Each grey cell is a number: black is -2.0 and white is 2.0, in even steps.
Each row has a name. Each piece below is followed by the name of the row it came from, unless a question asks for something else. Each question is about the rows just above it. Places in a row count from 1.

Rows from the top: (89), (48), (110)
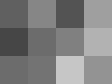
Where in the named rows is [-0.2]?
(110), 2
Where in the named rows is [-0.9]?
(48), 1
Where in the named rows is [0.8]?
(48), 4

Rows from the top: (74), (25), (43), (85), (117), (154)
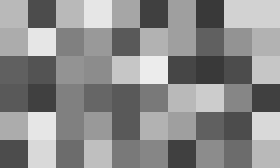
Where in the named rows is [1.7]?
(43), 6
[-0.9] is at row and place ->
(43), 7
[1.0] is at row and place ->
(154), 4

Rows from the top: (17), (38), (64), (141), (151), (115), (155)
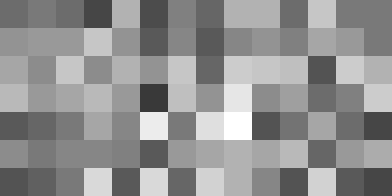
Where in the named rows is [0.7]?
(115), 14
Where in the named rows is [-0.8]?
(17), 6
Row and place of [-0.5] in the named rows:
(155), 2
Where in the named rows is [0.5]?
(141), 11
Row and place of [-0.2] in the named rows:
(151), 11

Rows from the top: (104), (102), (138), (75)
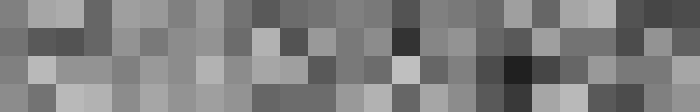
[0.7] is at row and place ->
(104), 3
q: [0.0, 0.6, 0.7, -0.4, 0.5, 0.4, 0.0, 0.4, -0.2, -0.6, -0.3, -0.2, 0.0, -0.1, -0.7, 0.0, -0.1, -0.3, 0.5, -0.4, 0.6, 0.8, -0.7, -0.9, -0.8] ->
(104)
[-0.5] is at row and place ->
(102), 25
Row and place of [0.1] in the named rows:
(102), 16

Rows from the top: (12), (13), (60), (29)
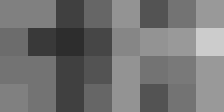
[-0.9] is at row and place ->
(13), 4
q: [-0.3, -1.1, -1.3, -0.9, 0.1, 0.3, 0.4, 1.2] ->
(13)
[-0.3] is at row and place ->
(13), 1
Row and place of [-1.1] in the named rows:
(13), 2
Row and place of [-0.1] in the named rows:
(60), 7

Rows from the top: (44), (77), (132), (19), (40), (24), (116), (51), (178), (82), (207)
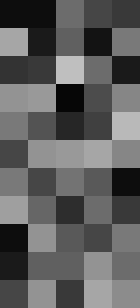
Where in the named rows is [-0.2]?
(116), 3
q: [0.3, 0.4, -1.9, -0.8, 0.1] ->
(19)
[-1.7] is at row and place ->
(77), 4
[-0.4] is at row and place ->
(51), 2
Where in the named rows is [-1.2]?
(132), 1
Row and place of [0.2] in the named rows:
(207), 5

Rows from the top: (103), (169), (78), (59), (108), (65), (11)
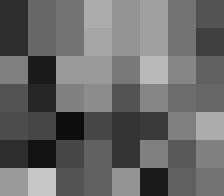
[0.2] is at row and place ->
(59), 4
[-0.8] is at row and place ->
(108), 1
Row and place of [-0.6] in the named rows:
(65), 7
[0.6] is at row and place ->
(169), 4
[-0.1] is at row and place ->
(78), 5
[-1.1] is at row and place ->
(108), 6

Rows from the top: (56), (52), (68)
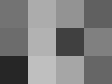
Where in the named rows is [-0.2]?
(56), 1
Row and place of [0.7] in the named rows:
(56), 2

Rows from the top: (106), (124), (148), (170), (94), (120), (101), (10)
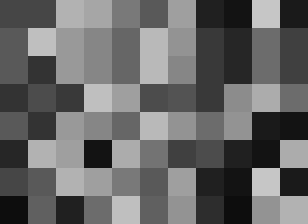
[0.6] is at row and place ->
(106), 4
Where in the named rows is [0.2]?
(170), 9

